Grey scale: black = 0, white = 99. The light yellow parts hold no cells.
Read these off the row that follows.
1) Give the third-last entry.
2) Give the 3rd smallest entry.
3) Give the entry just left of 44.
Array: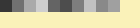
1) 75
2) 39
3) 21

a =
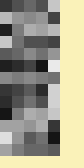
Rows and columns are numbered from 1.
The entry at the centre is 53
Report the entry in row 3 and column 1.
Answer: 12
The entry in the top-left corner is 21
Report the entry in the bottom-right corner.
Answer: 35
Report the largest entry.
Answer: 91
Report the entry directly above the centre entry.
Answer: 26
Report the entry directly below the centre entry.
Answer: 35
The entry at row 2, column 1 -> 72
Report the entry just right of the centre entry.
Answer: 48
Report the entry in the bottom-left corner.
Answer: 63
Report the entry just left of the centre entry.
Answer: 48
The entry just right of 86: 58
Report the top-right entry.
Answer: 77
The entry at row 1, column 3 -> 40

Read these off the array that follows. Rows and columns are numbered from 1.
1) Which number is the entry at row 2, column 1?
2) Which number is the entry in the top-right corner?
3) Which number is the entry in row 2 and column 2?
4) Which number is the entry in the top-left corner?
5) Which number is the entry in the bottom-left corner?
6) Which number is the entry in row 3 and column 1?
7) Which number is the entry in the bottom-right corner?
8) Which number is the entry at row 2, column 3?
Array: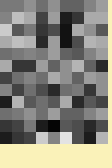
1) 51
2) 61
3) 74
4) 47
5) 11
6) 79
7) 70
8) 66

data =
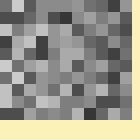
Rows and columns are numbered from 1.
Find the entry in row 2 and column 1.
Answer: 30
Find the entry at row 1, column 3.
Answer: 35
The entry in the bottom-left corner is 30
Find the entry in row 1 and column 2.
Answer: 79
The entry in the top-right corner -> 58
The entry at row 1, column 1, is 44
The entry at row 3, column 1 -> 75
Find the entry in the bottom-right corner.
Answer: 49
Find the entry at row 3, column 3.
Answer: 62
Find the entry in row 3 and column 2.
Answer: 49

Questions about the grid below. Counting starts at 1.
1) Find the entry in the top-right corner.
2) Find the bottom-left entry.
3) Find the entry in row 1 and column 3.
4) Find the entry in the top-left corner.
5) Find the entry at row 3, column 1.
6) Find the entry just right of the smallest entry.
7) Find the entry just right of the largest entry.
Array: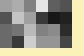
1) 32
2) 41
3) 50
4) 62
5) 41
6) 13
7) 37

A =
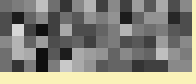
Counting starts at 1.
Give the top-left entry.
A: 43
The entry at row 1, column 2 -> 48
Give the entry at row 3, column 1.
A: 30
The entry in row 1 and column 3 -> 53
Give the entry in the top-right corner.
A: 53
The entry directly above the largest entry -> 11
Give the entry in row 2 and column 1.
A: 30
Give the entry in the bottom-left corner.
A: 43
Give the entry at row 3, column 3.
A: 25
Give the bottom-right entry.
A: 53
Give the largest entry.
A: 83

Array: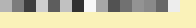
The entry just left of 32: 65
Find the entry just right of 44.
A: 57
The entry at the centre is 96

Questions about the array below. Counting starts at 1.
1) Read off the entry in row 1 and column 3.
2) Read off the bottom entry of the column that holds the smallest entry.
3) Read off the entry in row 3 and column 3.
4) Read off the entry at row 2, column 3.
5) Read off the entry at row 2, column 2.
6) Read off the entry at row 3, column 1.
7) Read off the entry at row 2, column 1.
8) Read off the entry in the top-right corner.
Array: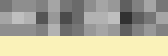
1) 55
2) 37
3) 55
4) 69
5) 74
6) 55
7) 64
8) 46

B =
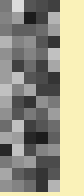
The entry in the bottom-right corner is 70
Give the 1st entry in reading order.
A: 47
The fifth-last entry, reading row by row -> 56
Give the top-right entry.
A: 25
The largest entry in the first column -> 75
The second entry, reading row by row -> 85
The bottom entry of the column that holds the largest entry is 51
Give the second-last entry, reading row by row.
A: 20
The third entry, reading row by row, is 33

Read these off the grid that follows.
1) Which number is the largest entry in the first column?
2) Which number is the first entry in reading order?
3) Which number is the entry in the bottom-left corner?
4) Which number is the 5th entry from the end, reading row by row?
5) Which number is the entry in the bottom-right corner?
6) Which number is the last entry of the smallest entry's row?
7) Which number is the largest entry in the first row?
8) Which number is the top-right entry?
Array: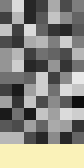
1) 76
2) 49
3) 71
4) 29
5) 39
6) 5
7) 85
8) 49
